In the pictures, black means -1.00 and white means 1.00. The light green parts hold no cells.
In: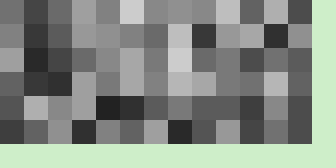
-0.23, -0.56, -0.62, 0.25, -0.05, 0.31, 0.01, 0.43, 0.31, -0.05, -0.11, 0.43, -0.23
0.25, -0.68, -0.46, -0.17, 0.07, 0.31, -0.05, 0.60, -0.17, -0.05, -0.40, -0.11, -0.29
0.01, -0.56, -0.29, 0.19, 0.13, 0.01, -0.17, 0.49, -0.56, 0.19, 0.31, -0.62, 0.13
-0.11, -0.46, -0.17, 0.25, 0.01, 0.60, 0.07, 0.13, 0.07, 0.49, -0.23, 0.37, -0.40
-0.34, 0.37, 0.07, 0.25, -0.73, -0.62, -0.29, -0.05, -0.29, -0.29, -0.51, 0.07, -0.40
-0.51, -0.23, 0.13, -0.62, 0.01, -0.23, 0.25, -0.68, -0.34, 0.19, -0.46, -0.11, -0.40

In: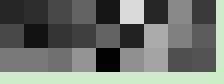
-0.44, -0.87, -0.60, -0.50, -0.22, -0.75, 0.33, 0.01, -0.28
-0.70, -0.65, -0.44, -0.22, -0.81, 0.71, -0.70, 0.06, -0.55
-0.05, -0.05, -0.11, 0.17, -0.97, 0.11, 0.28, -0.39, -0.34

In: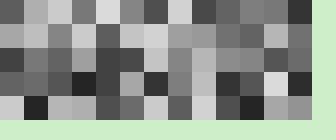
-0.22, -0.16, -0.33, -0.71, -0.48, 0.31, -0.59, -0.01, 0.49, -0.59, -0.33, 0.71, -0.65
-0.48, -0.06, -0.22, 0.25, -0.48, -0.43, 0.54, 0.04, 0.43, 0.10, 0.04, -0.33, -0.16
0.31, 0.49, 0.04, 0.59, -0.27, 0.54, 0.65, 0.25, 0.20, -0.11, -0.22, 0.43, -0.11
0.59, -0.71, 0.43, 0.37, -0.38, -0.16, 0.59, -0.27, 0.65, -0.38, -0.71, 0.31, 0.15
-0.27, 0.37, 0.59, -0.06, 0.71, 0.04, -0.38, 0.65, -0.43, -0.22, -0.01, -0.06, -0.59

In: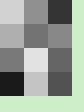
0.65, 0.13, -0.59
-0.80, 0.54, -0.36
-0.05, 0.77, -0.21
0.37, -0.10, 0.07

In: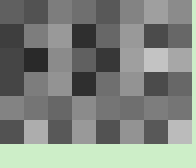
-0.36, 0.36, -0.31, 0.20, -0.36, 0.15, -0.31, 0.47
0.03, -0.08, -0.19, 0.09, -0.08, -0.13, -0.02, -0.08
-0.25, -0.36, -0.02, -0.13, -0.31, 0.03, 0.25, 0.09
-0.46, -0.68, 0.09, -0.25, -0.57, 0.25, 0.53, 0.31
-0.46, -0.02, 0.15, -0.63, -0.13, 0.15, -0.41, -0.19
-0.51, -0.02, 0.20, -0.63, -0.19, 0.20, -0.41, -0.19

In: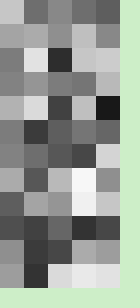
-0.03, 0.77, -0.65, 0.55, 0.60
0.40, 0.71, -0.49, 0.50, -0.81
0.12, -0.54, -0.44, 0.34, 0.23
0.02, -0.14, -0.32, -0.44, 0.66
-0.03, -0.54, -0.26, -0.08, -0.20
-0.38, -0.49, -0.20, -0.60, -0.44
0.02, 0.17, -0.03, -0.08, 0.45
0.55, -0.14, 0.07, -0.14, -0.26
0.29, 0.34, 0.12, 0.50, 0.07
-0.26, 0.29, 0.17, 0.88, 0.55
0.34, -0.32, 0.45, 0.94, 0.12
0.23, -0.60, 0.71, 0.83, 0.77

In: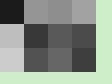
0.49, -0.56, -0.30, -0.41
0.60, -0.36, -0.20, -0.51
-0.79, 0.17, 0.11, 0.27
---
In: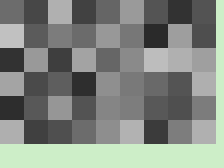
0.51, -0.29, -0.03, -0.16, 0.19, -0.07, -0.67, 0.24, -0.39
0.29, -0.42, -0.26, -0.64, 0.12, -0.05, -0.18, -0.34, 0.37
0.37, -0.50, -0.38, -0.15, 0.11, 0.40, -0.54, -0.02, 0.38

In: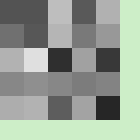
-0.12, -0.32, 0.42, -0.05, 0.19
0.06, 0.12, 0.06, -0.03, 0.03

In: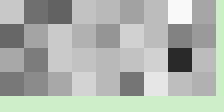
-0.19, 0.29, 0.59, 0.38, 0.18, 0.63, 0.47, 0.02, 0.21
-0.06, 0.08, 0.32, 0.65, 0.46, -0.08, 0.81, 0.49, 0.38

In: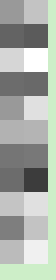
-0.22, -0.29
-0.15, -0.18
0.40, 0.41
-0.15, -0.53
-0.01, 0.53

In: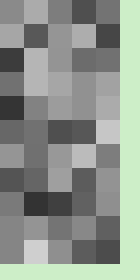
0.30, -0.31, 0.17, 0.36, -0.45
-0.11, 0.42, 0.30, 0.14, 0.27
-0.19, -0.11, -0.38, -0.32, 0.55
-0.34, -0.21, 0.25, -0.28, 0.15
0.04, 0.16, -0.09, 0.07, -0.25

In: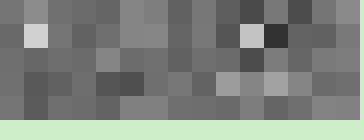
-0.18, 0.64, -0.08, -0.23, -0.13, 0.04, 0.05, -0.21, -0.06, -0.33, 0.53, -0.61, -0.22, -0.24, -0.05
-0.12, -0.30, -0.24, -0.14, -0.33, -0.38, -0.13, -0.07, -0.22, 0.22, 0.04, 0.27, 0.04, -0.16, -0.13

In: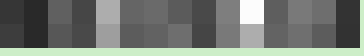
-0.52, -0.68, -0.32, -0.43, 0.24, -0.28, -0.23, -0.14, -0.46, -0.05, 0.36, -0.22, -0.13, -0.28, -0.61
